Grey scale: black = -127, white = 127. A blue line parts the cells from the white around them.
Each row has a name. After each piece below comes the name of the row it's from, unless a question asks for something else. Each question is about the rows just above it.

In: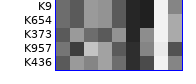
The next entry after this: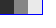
[-45]
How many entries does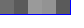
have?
5
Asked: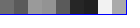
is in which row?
K654
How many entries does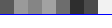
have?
8
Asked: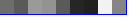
K9
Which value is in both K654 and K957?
[-37]
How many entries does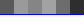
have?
6

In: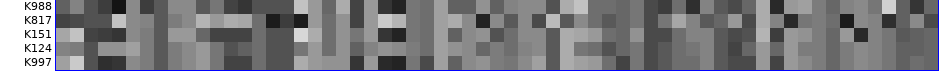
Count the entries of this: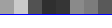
8
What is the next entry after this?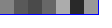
[32]
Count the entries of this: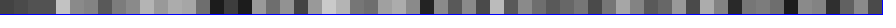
63
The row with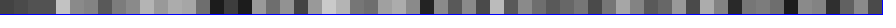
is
K817
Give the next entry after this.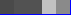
[3]
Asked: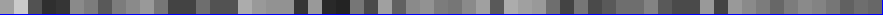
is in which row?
K997

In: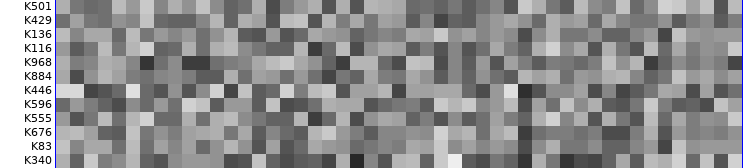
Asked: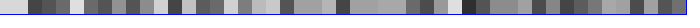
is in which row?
K446
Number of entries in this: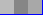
3
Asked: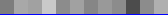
K83
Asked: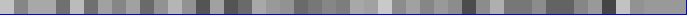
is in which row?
K83
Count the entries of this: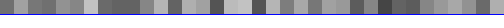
36
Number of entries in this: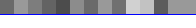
14

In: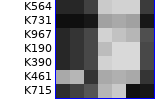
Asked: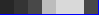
K190
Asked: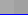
K731
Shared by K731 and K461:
[41]
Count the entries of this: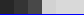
6
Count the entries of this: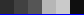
6
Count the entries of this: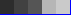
5
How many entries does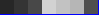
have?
7

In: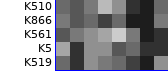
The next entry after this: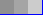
[-6]
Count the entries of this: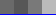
4
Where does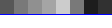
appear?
K561

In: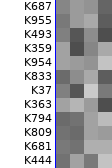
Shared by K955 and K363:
[27]
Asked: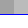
K794
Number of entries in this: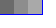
3
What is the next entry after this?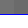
[34]
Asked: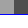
K359
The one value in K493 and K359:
[-49]

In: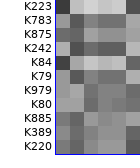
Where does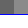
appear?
K220
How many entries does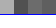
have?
4
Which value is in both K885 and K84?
[-26]

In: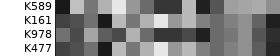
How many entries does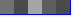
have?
5
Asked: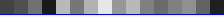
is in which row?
K161
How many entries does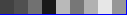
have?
9
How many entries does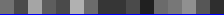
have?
16

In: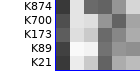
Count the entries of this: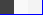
3
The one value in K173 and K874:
[-21]
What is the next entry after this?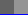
[86]

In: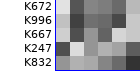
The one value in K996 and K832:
[-21]
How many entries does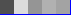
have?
5
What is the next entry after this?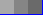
[-76]
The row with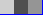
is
K667
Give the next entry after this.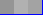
[-34]
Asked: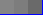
K672
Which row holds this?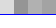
K247

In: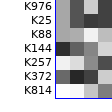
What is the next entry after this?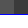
[-62]
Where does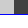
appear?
K976
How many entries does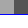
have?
2
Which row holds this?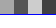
K976

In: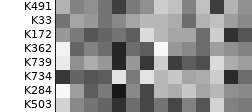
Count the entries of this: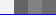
4
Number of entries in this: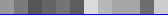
12
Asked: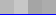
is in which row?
K734

